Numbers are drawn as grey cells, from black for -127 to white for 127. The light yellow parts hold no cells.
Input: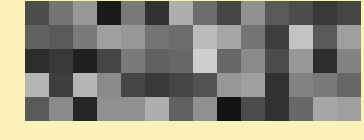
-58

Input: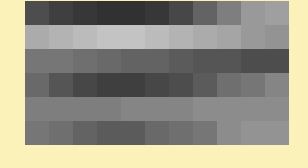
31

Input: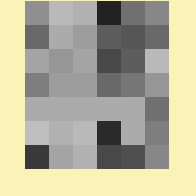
7

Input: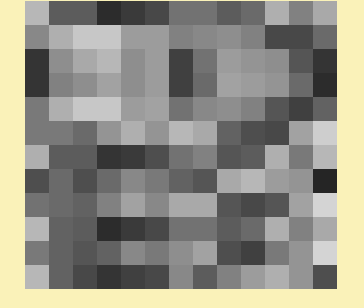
41

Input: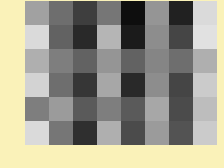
90

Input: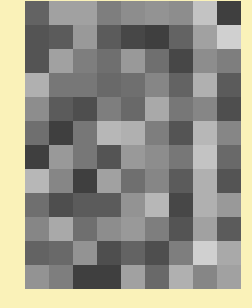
-64

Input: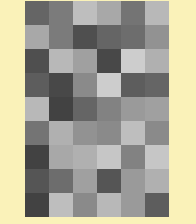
56
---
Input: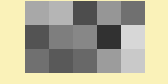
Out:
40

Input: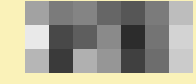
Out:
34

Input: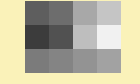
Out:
-33

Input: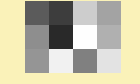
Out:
-36

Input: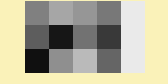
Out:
0

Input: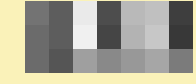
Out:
-12
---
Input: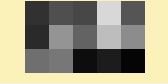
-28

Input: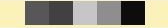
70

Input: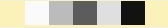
-35

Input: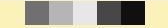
103

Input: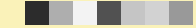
-46

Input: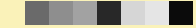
-87
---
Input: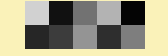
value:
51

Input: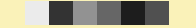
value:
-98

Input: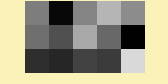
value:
53

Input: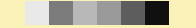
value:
-34

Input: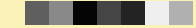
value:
111

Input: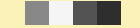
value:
-44

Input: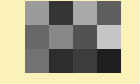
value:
41

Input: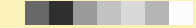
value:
53

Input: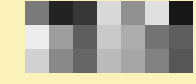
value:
95
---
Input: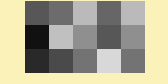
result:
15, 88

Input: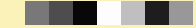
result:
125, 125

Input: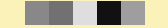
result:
94, 94

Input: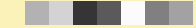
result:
-37, 123

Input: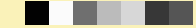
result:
59, 123

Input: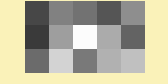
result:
124, 124

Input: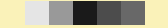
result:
-101, 101

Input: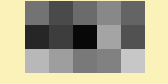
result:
-119, 71
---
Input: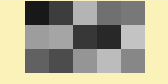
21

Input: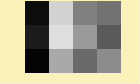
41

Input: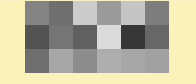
46

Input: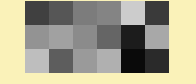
48

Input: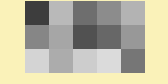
77

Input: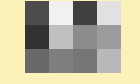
-1
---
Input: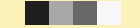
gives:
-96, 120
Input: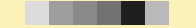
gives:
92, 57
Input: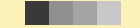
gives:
-70, 72
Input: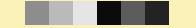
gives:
13, -92
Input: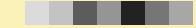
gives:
91, 39
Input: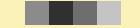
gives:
11, 68
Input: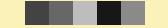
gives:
-60, 10
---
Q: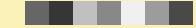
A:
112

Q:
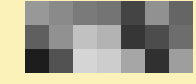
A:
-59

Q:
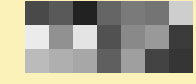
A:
-5

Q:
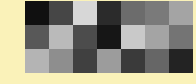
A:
-19

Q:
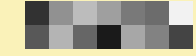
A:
-6

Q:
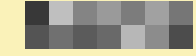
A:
-3
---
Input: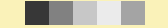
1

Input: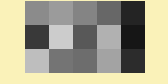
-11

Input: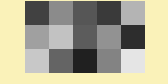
-27

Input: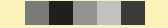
-96

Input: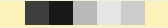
-103

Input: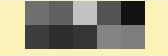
-82

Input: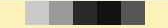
26

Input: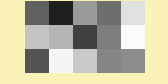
117

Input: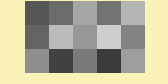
-62
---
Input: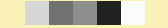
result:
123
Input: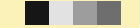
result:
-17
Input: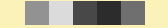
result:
-16
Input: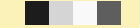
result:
-33
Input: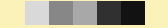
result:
-109
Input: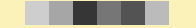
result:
59
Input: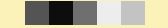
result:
67
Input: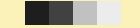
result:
108
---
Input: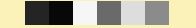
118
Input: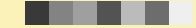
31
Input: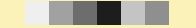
-18
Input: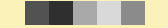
41
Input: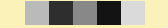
8
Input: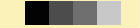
-16
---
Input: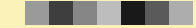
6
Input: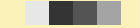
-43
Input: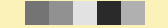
98
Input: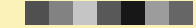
69
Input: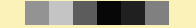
-35
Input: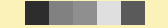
15
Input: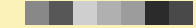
79
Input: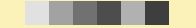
-14
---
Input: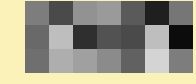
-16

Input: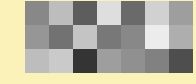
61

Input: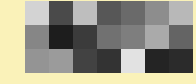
20

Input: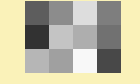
54

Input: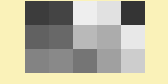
3

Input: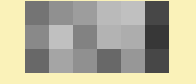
-23
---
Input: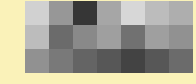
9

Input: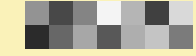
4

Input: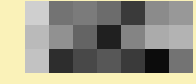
-27

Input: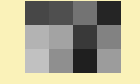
-70

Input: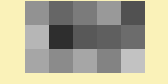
-39

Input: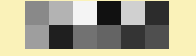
116

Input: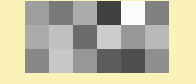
-20

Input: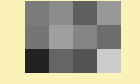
5
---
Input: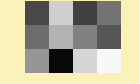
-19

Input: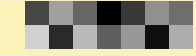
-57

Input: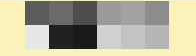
-36

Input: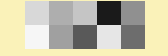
88

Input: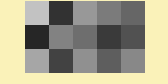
-89

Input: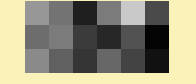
-18
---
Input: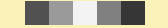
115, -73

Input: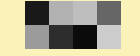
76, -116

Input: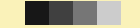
76, -104

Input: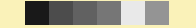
105, -102

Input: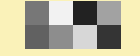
114, -93

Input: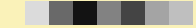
91, -108
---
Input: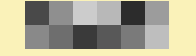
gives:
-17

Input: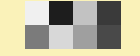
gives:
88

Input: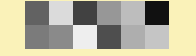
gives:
10

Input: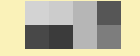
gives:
-68

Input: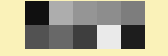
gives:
-23

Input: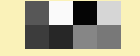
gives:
-88

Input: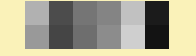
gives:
-58

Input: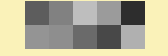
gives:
14
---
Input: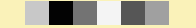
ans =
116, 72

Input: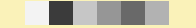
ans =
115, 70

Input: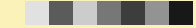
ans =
97, 76

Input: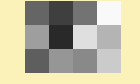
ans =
121, 95

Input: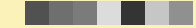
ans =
92, 70

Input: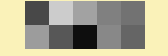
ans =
76, 34

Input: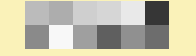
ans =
120, 105

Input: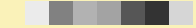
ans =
107, 86
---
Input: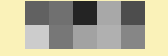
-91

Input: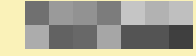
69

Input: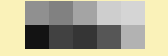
36

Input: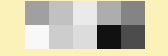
106

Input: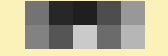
-96

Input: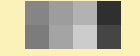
29

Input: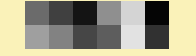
15

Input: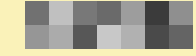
29
